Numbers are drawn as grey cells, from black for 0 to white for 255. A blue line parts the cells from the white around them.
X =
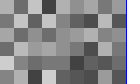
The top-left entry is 177
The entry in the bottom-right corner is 86
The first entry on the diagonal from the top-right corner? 155
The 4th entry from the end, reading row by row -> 86
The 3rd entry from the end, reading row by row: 77
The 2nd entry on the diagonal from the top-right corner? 186
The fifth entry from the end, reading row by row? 97
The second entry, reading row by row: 109
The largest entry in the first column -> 206

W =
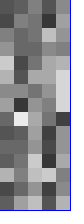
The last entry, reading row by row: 179
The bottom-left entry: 94
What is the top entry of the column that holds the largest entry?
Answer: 94
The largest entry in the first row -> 138
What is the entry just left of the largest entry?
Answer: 104
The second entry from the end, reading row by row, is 84
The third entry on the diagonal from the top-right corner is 116
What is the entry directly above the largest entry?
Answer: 55
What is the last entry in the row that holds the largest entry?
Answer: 64
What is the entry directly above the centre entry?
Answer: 116
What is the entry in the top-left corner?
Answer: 84
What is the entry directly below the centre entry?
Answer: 169
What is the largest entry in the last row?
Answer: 191
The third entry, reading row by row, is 128
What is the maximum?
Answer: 235
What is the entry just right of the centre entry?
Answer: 128

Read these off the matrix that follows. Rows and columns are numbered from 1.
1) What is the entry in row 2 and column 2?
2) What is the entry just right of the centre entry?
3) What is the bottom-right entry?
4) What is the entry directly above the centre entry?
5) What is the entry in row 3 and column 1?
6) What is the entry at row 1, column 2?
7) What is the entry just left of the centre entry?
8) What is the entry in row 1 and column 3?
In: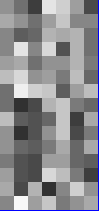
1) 146
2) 198
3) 169
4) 198
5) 134
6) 112
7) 73
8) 61
